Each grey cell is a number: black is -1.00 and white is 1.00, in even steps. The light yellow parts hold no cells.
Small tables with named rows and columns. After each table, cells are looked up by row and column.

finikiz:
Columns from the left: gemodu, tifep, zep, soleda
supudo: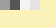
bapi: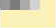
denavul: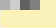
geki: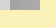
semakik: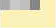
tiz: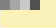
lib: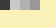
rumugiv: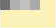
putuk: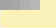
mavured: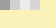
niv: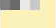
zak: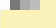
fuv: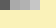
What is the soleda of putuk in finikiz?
0.44
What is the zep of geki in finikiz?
0.32
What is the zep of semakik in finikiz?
0.49
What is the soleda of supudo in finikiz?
0.78
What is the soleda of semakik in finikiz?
0.04
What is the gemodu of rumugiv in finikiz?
-0.12
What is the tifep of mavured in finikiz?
0.64
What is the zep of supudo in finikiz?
0.91

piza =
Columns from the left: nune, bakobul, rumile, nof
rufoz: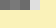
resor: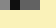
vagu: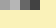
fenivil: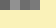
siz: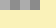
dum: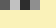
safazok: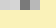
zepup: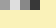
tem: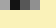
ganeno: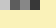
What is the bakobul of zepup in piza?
0.74
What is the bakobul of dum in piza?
0.51
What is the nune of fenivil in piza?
-0.21
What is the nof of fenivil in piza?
-0.04
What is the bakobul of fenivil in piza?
0.14
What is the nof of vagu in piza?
-0.48
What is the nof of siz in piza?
0.09

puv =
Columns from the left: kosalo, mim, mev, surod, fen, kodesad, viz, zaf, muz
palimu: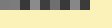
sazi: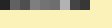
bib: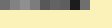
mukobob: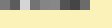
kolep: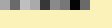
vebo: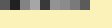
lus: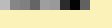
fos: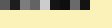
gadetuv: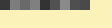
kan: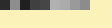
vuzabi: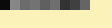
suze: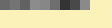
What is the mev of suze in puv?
-0.23
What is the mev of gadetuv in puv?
-0.17
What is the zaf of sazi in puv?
-0.47
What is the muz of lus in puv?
-0.24
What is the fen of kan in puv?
-0.45
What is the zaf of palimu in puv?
0.06
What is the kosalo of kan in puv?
-0.66
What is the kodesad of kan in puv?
0.39
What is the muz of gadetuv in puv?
-0.42
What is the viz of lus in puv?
-0.66
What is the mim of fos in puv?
-0.77
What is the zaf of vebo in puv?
-0.04
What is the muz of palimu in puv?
-0.54

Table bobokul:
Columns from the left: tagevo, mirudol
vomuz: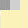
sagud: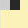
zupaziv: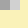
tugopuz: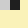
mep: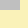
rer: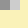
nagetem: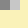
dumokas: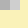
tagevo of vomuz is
0.23
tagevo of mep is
0.51
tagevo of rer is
0.15
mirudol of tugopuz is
-0.76
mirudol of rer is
0.61
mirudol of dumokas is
0.62
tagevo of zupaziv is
0.29
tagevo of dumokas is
0.40
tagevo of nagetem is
0.05
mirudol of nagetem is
0.56
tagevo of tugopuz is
0.61
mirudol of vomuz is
0.63

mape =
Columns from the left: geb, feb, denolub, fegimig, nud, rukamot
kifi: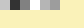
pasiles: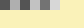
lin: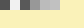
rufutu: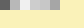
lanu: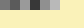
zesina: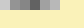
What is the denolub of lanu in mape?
0.21
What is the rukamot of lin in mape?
0.51
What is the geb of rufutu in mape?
-0.24
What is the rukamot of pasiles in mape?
0.69
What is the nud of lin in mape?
0.47
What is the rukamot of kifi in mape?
0.23
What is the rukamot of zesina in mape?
0.44
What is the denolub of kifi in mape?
0.01
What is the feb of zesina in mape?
0.16
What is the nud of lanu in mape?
0.13
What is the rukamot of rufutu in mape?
0.30
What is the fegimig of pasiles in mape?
0.52
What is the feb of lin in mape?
0.89
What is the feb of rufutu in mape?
0.44
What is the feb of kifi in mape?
-0.60
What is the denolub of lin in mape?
-0.30
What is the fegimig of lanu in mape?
-0.56
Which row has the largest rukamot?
pasiles

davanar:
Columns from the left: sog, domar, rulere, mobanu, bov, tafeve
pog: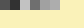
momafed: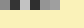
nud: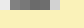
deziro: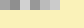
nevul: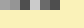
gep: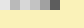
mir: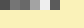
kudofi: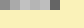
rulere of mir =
-0.18
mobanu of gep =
0.53
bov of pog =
0.26
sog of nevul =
0.27
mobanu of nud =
-0.16
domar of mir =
-0.08
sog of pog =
-0.36
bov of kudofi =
0.49
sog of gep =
0.80
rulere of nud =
-0.06
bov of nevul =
-0.17
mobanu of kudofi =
0.42
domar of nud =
0.01
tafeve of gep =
-0.27
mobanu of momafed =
-0.63
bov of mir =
0.87
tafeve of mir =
-0.29
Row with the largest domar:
gep

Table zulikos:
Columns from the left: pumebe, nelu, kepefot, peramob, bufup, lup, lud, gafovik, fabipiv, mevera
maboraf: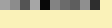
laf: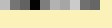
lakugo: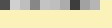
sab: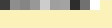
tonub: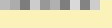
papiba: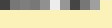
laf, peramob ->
-0.98
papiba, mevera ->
0.25
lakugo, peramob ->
0.06
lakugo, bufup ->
0.53
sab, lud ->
0.28
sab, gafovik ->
-0.65
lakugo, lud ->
0.35
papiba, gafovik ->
-0.46
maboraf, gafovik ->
-0.26
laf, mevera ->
-0.20
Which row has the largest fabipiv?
lakugo

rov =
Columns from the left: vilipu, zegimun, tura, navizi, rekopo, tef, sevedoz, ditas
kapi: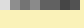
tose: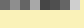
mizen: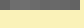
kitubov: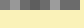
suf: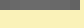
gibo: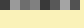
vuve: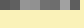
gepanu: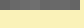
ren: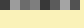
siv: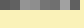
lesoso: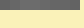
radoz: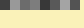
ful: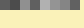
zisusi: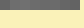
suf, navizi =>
-0.16
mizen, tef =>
-0.18
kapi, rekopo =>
-0.24
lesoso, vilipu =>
-0.22
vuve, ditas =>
-0.26
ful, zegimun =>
-0.40
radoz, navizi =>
-0.02
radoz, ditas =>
-0.35
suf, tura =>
-0.16
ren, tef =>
-0.29

